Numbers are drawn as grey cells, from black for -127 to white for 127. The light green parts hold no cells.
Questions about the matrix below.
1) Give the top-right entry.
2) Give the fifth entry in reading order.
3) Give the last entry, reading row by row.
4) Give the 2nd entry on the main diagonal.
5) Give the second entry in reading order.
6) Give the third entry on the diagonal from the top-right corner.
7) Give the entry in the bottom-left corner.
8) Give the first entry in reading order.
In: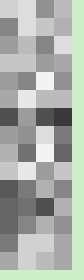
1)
59
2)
5
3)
40
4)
93
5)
93
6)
59
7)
40
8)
81
